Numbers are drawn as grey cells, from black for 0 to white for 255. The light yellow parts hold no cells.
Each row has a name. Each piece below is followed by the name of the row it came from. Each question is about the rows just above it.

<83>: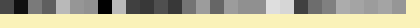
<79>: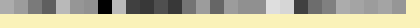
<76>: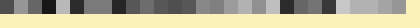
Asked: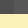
<76>
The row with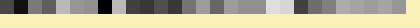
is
<83>

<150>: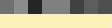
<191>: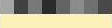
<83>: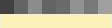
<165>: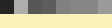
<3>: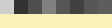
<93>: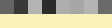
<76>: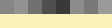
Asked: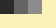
<191>
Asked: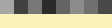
<191>
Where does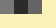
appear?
<191>
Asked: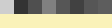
<3>
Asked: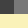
<191>
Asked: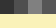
<3>

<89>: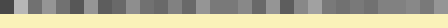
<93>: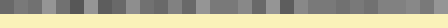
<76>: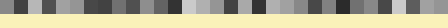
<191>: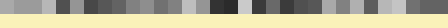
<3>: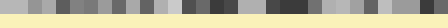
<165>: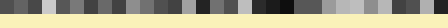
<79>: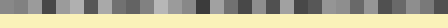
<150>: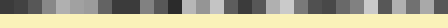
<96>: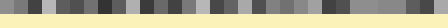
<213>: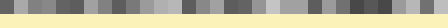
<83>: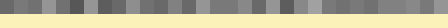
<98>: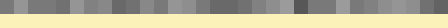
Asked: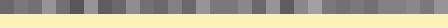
<83>
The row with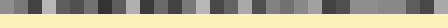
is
<96>
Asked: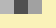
<76>
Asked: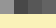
<191>
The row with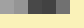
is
<76>
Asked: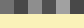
<79>

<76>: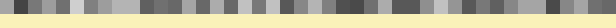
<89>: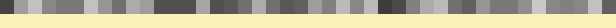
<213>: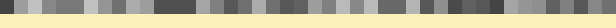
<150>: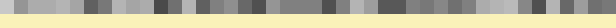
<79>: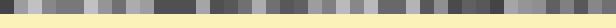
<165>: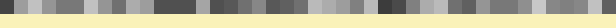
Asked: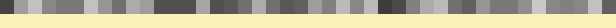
<89>
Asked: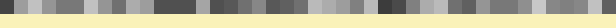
<165>
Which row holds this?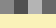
<150>
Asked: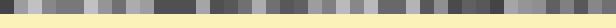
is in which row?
<79>

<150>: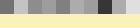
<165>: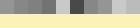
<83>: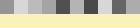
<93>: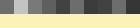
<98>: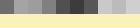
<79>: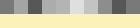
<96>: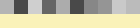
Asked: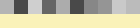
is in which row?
<96>
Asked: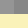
<165>
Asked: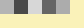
<83>

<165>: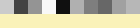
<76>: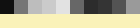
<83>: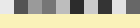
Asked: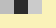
<83>
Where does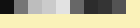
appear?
<76>
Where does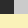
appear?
<83>
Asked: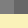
<165>
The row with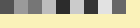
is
<83>
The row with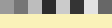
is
<83>
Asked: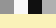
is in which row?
<165>

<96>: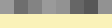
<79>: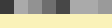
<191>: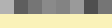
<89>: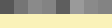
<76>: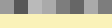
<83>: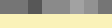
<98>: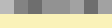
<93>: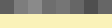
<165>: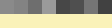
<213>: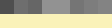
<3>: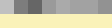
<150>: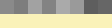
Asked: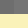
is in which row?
<93>
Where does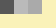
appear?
<76>
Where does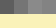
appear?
<191>
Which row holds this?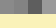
<89>
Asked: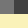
<165>

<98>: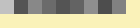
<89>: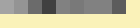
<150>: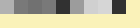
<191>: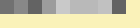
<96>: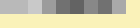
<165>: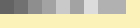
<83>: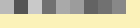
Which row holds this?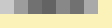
<96>
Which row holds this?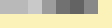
<96>
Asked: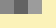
<191>
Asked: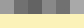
<96>
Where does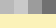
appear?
<96>
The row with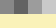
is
<191>
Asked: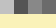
<98>

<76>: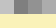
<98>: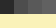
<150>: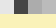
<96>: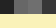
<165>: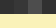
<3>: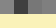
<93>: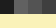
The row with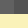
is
<93>
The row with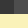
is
<165>

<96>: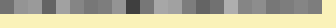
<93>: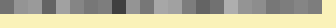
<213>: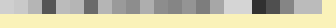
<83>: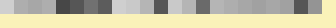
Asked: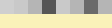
<83>
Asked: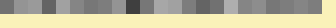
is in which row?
<96>
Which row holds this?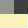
<96>
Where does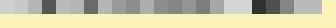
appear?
<213>

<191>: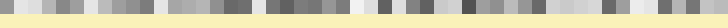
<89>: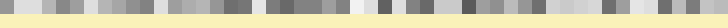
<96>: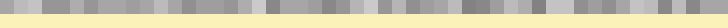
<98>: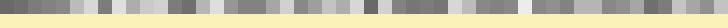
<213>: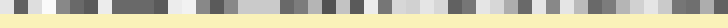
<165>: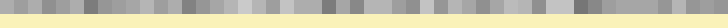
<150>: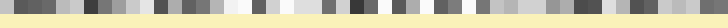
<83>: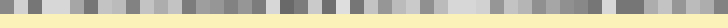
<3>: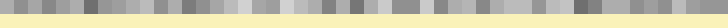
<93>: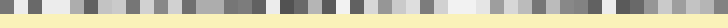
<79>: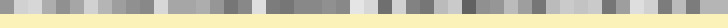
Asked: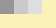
<93>
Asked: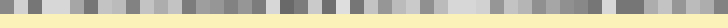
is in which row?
<83>
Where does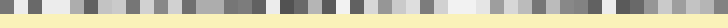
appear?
<93>
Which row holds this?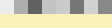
<93>

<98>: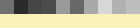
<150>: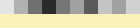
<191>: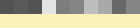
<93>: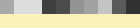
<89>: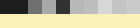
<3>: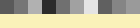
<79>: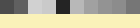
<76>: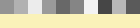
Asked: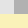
<150>
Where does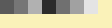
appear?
<3>
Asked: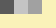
<150>
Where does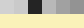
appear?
<79>
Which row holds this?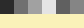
<3>
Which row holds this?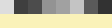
<93>
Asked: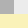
<76>

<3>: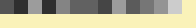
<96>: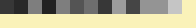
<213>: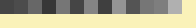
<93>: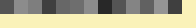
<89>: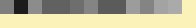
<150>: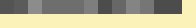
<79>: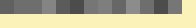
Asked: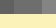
<79>
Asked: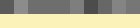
<150>
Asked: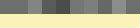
<79>

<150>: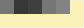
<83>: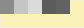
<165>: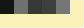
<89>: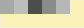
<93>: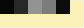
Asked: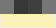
<150>
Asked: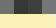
<165>
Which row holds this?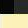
<93>
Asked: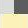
<83>
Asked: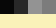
<93>
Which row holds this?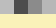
<89>

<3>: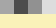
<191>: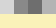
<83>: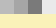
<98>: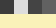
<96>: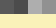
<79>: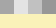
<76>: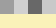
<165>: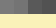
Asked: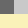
<76>
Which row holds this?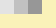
<79>

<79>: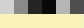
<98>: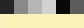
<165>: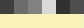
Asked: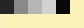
<98>
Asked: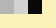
<98>
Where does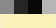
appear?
<79>
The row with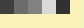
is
<165>

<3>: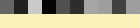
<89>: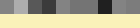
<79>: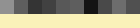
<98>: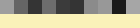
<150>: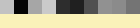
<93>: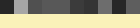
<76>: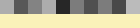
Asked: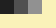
<150>
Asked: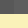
<79>
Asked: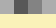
<76>
